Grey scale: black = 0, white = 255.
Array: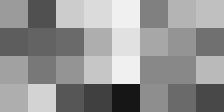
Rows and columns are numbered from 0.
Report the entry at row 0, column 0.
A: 155
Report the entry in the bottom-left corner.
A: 174
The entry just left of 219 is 204
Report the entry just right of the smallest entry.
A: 142
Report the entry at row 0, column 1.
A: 80
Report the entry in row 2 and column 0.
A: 161
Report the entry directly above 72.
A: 186
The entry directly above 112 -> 192
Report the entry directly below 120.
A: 211
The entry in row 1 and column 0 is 93

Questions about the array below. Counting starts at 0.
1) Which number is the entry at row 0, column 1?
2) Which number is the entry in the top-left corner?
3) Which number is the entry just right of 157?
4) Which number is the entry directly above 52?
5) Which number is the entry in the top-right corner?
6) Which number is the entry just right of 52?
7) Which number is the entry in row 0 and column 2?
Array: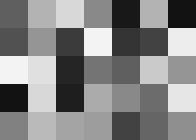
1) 179
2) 95
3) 66
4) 24
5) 18
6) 66
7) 216

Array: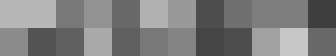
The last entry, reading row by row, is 104
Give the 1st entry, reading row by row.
183
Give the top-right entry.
62
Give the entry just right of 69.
77
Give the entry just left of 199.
161

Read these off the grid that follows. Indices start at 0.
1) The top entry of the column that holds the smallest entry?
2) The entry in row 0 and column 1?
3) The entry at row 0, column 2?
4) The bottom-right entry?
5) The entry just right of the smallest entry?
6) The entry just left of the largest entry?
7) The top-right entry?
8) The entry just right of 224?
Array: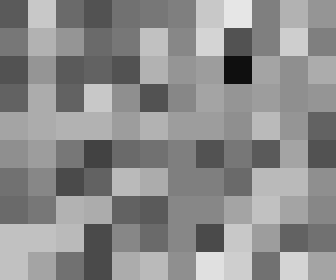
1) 230
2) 200
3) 106
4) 164
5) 164
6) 200
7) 149
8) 206

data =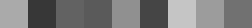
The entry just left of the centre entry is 90
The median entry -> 113
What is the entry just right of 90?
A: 144

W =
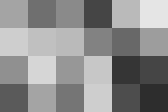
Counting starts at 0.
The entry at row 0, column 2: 138
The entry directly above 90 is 144
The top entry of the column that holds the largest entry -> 229
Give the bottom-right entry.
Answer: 45
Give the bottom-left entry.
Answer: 90
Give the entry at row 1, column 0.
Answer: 206
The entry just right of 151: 199

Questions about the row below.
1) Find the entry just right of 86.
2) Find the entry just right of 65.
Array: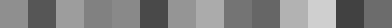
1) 157
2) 108

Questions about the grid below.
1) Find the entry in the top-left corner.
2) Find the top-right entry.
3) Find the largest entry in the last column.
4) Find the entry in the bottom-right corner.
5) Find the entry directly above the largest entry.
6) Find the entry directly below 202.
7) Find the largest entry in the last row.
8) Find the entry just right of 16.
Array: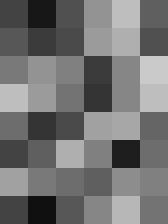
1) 67
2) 95
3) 202
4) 115
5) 80
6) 190
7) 183
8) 87

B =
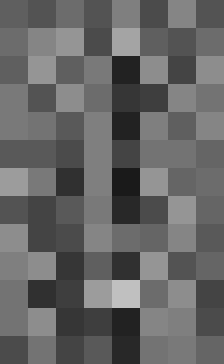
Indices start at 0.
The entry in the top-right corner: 83
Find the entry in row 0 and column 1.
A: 83
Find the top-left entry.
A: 95
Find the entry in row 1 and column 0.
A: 108
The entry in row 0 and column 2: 108
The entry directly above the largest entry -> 48
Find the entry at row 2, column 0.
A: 95
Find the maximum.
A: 192
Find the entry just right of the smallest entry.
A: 149
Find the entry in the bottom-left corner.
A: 75
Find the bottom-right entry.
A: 101
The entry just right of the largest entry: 108
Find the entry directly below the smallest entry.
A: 40
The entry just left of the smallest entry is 127
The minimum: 26

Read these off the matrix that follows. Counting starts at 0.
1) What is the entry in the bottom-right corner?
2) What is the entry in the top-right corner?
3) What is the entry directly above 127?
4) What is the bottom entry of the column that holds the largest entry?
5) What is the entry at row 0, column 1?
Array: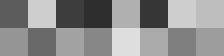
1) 157
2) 190
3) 206
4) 222
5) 206

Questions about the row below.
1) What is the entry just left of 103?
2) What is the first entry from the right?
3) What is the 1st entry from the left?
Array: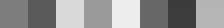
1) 237
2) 181
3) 125
